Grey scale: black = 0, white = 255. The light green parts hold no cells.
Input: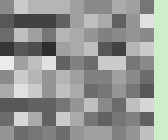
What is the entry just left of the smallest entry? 77
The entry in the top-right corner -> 118
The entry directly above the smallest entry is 118
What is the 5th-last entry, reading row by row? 160
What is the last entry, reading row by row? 191
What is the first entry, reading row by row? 138
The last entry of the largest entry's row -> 138
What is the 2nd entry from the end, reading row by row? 149
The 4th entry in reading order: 181
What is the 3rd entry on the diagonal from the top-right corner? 138
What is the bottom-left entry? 149
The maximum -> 235
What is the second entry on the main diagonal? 66
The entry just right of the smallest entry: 160
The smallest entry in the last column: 87
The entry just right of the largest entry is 160
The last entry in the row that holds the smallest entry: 203
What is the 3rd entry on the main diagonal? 160
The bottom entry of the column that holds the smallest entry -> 129
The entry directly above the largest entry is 55
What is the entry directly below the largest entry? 138
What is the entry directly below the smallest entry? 224
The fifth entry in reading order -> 181
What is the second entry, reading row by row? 203
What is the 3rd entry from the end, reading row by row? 129

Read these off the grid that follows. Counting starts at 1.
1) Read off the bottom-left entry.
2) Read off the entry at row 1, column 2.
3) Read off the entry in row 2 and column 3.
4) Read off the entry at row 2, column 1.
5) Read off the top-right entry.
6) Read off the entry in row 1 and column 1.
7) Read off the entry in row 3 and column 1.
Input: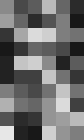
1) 231
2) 73
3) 43
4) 158
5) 43
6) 138
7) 53

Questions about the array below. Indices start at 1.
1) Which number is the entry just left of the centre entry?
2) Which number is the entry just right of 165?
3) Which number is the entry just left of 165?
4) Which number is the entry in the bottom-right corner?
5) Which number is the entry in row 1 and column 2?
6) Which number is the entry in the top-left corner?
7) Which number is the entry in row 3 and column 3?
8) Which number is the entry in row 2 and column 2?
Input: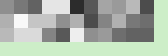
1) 143
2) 154
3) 88
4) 98
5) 120
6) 143
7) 218
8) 248

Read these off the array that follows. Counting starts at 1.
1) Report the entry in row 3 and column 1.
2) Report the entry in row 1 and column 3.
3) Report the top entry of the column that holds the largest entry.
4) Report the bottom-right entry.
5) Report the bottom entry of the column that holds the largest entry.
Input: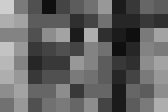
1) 131
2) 80
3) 206
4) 174
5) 113

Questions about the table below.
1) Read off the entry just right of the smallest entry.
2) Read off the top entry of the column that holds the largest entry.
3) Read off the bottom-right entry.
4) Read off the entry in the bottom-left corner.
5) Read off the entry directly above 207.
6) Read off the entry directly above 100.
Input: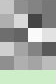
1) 119
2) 131
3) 187
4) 143
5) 110
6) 217

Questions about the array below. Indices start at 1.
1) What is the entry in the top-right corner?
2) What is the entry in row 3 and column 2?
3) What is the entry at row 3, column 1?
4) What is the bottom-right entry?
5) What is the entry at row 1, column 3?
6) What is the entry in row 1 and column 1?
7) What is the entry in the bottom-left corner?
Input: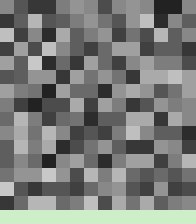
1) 136
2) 64
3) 191
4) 136
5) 55
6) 136
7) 55

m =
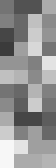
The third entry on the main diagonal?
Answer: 204
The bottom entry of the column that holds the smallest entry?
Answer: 247
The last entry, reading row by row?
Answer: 180
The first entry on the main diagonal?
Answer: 116
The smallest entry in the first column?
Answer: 59
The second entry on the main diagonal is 104

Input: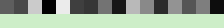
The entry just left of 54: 63
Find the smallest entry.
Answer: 1
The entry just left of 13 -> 126

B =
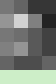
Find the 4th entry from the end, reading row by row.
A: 100
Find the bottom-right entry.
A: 100
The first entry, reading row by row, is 119
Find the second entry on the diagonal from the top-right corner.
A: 128
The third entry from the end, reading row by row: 77
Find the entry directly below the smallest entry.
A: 65

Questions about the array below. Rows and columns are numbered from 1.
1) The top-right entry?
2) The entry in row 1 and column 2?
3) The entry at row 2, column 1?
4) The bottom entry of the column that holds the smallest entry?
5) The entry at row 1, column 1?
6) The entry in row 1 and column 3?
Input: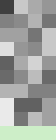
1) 150
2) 200
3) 129
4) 234
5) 64
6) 170
